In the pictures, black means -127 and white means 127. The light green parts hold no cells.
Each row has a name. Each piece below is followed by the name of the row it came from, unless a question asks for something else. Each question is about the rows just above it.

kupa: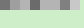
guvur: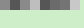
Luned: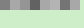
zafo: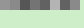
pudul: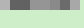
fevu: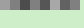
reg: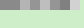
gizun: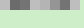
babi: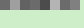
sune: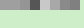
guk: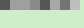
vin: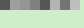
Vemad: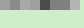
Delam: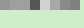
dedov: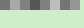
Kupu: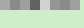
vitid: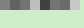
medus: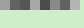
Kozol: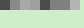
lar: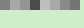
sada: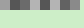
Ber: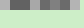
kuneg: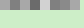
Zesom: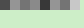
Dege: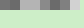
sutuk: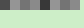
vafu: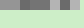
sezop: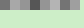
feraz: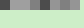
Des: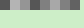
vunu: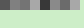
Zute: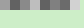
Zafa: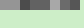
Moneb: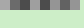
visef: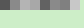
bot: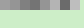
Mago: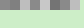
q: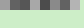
medus
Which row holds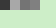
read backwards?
vunu
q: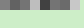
vitid
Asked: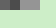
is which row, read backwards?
Zafa
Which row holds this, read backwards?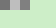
dedov

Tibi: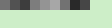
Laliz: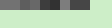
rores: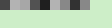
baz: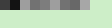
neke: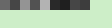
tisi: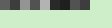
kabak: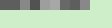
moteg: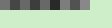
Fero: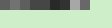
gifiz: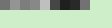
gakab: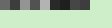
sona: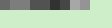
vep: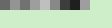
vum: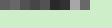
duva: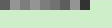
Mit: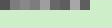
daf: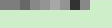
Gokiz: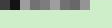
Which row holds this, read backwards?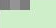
duva
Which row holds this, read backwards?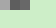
Mit

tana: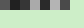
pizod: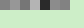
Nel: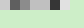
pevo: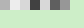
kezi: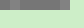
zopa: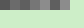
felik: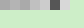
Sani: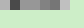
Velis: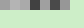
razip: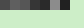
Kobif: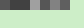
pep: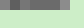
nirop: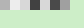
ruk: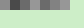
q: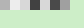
nirop
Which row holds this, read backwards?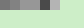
Sani
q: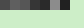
razip
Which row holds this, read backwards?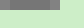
kezi

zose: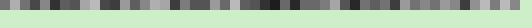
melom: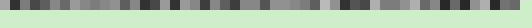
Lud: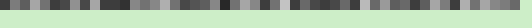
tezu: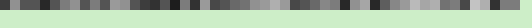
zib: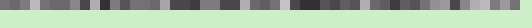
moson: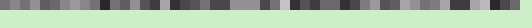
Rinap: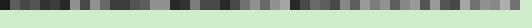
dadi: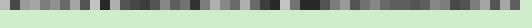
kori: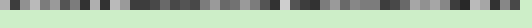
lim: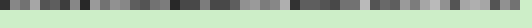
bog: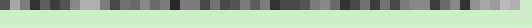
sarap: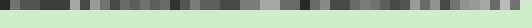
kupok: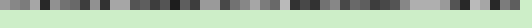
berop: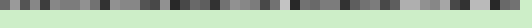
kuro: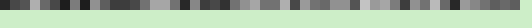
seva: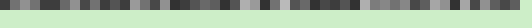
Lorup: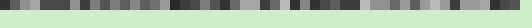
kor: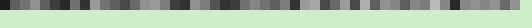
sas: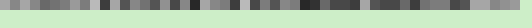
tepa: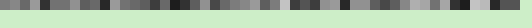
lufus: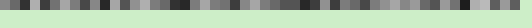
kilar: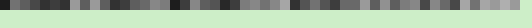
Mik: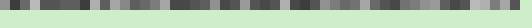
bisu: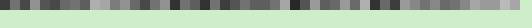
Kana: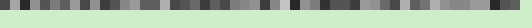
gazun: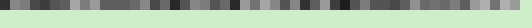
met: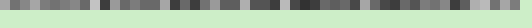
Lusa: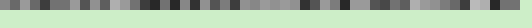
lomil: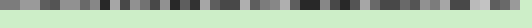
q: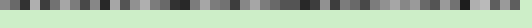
lufus
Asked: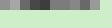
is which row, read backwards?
kori
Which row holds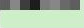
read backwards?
kilar
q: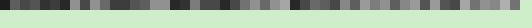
Rinap
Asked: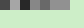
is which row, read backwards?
lomil
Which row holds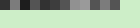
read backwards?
tezu
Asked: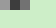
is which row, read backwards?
zose

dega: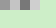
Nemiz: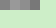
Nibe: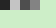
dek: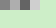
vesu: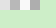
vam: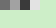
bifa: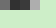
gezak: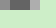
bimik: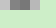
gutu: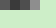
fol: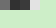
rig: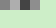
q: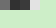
fol
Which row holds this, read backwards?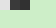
fol
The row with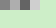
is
dek
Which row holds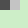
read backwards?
Nibe

